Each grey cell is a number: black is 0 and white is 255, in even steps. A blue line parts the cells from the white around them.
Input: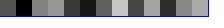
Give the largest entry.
198
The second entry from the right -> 136
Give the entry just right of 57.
23
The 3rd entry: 130

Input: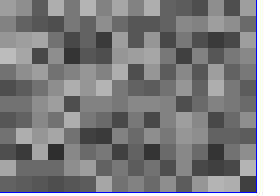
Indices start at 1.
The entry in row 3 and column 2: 158
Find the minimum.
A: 46
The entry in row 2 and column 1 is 129
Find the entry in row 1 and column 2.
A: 142
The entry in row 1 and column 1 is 158
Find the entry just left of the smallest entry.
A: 166
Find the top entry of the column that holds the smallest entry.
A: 174
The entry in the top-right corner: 158
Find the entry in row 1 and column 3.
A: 92
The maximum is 187
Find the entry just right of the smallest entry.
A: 135
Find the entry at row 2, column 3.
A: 86
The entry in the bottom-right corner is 65
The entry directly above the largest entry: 150
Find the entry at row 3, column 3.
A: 166
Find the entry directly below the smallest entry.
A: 107
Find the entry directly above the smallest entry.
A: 166
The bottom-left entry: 99

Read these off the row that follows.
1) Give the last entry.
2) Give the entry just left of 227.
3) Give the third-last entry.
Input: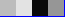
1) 150
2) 188
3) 227

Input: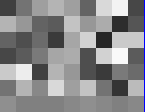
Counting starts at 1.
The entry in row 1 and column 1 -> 64
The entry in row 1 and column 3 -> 159
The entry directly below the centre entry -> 151
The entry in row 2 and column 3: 99
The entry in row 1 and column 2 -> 115
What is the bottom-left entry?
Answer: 143
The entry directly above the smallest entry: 172
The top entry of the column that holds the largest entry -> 243
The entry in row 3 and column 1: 99
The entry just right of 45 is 85
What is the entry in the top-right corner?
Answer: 71
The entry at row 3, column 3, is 107
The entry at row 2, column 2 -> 151
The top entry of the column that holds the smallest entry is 217
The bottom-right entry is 136
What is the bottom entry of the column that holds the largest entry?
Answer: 128
